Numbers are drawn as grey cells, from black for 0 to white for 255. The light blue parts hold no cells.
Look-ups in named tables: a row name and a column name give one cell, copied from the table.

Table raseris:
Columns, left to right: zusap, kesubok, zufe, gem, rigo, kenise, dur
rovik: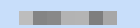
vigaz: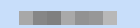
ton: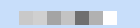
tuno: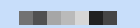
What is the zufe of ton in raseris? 164
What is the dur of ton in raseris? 254
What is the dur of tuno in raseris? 69
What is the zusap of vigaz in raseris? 168
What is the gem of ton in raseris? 195
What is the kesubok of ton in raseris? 208
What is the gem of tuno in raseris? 186

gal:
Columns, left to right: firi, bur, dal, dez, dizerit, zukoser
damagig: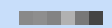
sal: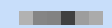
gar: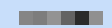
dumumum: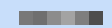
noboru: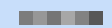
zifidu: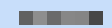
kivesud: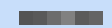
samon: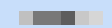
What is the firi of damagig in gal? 137
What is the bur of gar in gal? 125
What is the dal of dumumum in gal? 140
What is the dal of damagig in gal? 131
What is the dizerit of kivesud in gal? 91
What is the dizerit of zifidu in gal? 133
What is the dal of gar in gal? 147
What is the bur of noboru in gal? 151
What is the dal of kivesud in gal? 108
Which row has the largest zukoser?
samon

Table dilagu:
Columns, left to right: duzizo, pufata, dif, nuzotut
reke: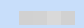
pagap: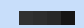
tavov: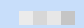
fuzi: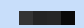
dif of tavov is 231
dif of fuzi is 38
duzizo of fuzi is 52
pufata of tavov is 215
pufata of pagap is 45
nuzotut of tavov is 197
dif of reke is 217
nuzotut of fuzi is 9
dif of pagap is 40
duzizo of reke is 209
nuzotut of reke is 209
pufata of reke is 210
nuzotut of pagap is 21
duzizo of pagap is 49
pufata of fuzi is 36
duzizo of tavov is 235
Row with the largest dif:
tavov

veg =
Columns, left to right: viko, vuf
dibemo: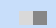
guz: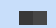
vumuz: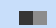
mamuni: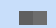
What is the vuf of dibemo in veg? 135
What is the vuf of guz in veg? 70
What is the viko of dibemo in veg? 217
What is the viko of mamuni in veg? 95
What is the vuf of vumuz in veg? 140
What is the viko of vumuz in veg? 53
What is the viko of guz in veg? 56
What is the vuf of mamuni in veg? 109
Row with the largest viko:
dibemo

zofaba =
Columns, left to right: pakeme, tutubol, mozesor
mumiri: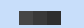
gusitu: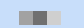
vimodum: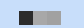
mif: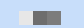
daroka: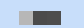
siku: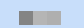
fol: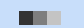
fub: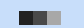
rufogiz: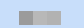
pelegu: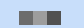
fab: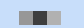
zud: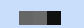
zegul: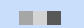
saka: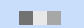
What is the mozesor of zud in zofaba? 16
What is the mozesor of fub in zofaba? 168
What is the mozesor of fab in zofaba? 177
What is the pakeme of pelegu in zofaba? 108
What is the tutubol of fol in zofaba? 126
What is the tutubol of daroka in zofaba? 75
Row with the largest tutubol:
saka

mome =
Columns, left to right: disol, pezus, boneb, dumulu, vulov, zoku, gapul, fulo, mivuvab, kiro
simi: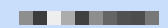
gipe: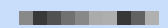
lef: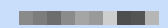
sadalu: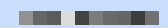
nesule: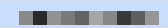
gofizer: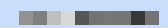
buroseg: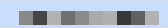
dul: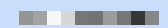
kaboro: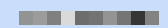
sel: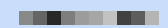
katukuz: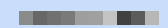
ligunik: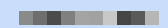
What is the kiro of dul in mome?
134
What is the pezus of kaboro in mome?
156
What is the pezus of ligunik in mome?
110
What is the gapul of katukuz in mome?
195
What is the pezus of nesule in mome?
41
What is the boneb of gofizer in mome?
191
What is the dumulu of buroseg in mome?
112
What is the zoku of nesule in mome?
166
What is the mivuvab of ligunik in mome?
90
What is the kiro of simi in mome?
120
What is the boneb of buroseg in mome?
178
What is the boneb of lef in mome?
109
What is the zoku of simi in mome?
142
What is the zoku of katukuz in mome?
160
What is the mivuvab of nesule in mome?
95
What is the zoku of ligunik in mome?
161

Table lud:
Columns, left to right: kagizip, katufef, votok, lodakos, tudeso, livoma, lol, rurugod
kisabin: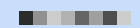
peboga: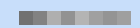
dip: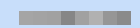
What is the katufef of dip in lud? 163
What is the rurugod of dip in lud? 138
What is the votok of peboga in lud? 175
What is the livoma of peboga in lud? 160
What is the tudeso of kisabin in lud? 101
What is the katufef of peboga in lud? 130
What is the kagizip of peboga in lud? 113
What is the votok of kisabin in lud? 204
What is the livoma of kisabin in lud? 159
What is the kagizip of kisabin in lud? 44
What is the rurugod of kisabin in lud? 205
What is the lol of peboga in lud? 148
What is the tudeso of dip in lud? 161
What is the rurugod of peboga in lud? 159
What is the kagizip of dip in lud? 165
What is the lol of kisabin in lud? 78
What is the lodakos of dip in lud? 134
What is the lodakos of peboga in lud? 146
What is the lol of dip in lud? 150
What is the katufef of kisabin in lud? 145
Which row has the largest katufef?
dip

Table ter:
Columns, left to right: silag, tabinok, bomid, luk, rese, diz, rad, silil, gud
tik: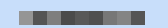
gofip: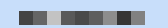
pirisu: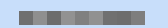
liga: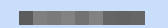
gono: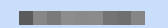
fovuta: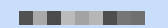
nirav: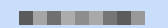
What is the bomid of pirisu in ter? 108
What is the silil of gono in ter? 111
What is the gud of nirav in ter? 153
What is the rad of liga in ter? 101
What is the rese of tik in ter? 88
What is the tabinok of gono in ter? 135
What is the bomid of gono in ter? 122
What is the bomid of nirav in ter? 112
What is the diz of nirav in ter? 169
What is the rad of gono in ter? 116
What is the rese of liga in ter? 114
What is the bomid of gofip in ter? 195
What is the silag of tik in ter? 149
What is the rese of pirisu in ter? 128
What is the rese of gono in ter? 138
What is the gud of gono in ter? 134
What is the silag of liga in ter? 92
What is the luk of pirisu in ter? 146
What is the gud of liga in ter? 102
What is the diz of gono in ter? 139
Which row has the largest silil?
tik

